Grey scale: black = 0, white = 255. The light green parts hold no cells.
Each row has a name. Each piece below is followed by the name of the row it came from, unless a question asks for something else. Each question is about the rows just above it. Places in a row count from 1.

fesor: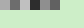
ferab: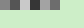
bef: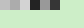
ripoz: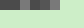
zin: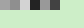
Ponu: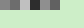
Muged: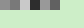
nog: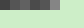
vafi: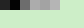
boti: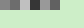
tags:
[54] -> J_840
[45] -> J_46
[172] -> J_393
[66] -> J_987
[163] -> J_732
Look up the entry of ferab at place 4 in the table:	J_840
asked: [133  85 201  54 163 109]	ferab
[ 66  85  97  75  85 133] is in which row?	nog

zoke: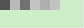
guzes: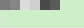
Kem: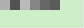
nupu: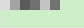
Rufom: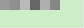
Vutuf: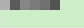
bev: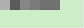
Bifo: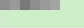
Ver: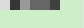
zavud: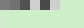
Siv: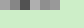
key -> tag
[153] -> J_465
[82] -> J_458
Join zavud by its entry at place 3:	J_458
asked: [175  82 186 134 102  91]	Kem
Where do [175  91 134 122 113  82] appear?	Vutuf
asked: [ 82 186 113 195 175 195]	zoke

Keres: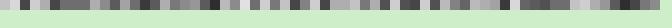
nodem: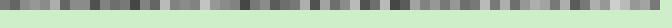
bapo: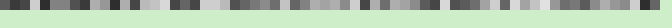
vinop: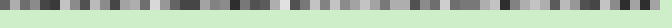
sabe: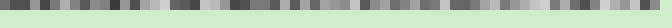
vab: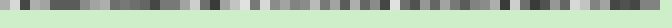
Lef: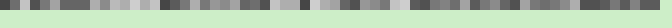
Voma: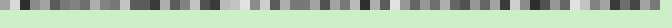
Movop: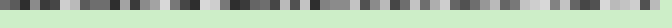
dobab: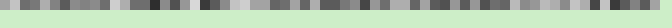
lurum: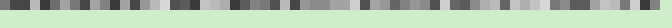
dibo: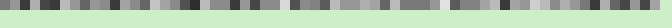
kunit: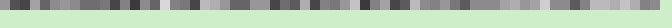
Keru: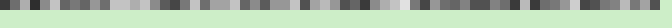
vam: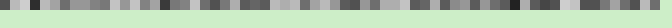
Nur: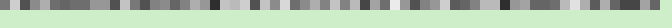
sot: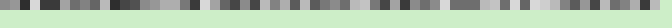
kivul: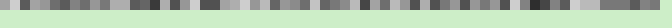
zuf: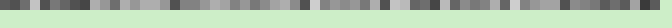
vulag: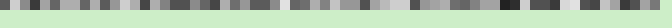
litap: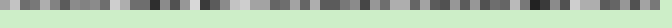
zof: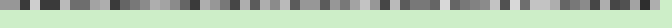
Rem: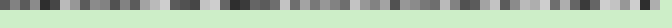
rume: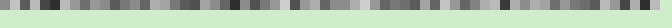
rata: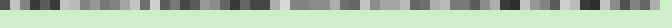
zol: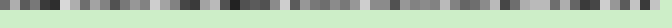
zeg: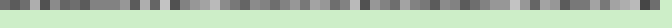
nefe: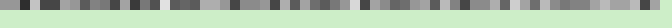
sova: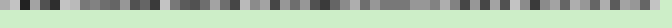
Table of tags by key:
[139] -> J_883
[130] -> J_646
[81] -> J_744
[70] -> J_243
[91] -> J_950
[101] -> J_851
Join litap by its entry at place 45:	J_744
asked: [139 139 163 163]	lurum
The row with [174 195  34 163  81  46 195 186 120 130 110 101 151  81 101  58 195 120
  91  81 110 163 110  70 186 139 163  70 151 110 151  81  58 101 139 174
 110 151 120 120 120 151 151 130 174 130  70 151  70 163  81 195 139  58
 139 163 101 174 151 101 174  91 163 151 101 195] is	sova
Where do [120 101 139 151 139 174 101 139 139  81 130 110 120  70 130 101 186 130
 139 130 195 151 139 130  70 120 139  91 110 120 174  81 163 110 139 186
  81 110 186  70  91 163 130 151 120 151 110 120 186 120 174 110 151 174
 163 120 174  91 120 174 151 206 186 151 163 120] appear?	nodem

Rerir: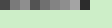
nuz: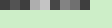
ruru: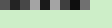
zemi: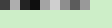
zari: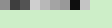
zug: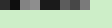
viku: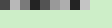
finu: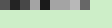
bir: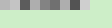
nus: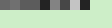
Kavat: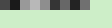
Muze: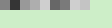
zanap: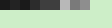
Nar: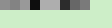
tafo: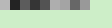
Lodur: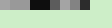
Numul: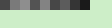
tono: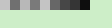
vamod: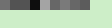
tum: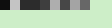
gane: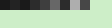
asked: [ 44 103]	Nar
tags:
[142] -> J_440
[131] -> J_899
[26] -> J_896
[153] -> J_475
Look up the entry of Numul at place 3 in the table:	J_440
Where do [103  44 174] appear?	gane
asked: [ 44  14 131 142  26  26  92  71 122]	zug
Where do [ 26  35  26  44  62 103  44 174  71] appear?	gane

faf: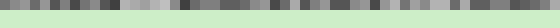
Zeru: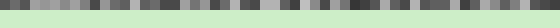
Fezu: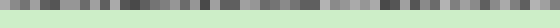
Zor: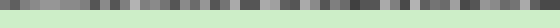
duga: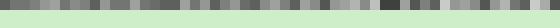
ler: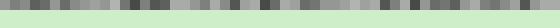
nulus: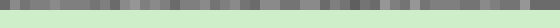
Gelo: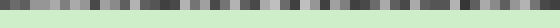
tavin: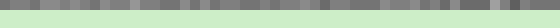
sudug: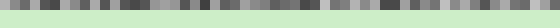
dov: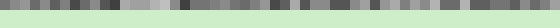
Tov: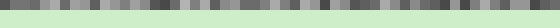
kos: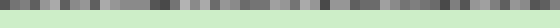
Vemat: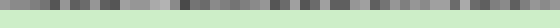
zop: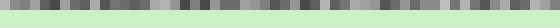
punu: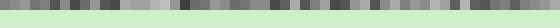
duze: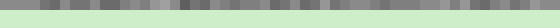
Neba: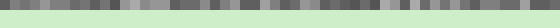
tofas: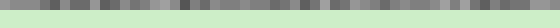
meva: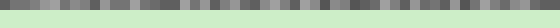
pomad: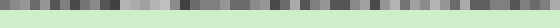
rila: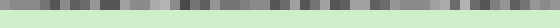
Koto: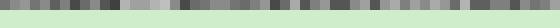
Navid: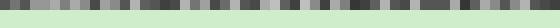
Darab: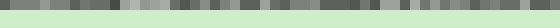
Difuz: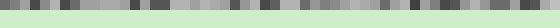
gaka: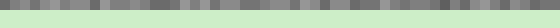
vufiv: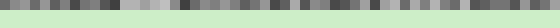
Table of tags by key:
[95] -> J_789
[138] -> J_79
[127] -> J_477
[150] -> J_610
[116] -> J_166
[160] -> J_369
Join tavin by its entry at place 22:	J_166
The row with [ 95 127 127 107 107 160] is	Neba
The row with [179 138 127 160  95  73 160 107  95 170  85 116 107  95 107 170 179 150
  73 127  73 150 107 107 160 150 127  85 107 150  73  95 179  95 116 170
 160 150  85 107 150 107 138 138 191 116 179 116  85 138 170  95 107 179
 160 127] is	zop
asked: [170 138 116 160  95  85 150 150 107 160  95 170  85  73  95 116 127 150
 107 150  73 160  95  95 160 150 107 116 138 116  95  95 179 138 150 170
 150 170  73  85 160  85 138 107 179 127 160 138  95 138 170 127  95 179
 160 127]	Fezu
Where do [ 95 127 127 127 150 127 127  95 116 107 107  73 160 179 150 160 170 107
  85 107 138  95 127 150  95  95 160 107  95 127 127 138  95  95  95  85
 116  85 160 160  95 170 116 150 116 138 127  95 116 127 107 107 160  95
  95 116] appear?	Darab
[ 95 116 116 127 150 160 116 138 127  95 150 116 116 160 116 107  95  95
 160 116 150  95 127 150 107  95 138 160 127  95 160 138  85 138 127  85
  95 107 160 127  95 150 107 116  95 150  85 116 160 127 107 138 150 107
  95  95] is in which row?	meva

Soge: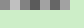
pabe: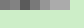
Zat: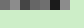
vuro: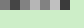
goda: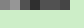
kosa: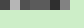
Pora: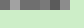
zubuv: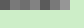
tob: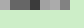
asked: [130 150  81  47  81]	goda
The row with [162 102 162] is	Soge
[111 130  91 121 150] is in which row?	zubuv
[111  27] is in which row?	Zat

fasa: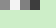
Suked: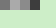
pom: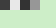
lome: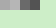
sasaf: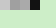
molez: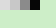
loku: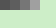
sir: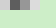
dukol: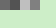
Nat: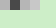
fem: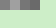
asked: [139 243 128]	fasa
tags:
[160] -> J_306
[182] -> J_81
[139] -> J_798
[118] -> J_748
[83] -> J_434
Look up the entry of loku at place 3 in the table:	J_748
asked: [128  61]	fasa

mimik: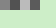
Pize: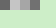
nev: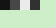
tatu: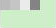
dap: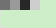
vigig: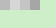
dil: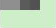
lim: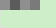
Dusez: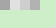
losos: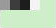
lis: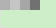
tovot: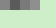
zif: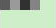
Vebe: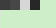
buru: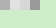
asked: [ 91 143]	lim
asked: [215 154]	buru
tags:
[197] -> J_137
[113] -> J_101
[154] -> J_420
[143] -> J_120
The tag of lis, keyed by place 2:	J_137

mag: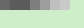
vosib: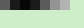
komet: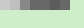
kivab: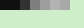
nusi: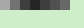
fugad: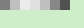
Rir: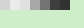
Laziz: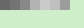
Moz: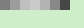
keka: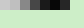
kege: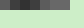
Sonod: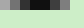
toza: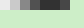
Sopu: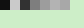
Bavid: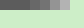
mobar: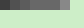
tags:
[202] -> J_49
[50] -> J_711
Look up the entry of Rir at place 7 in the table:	J_711
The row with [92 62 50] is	kege

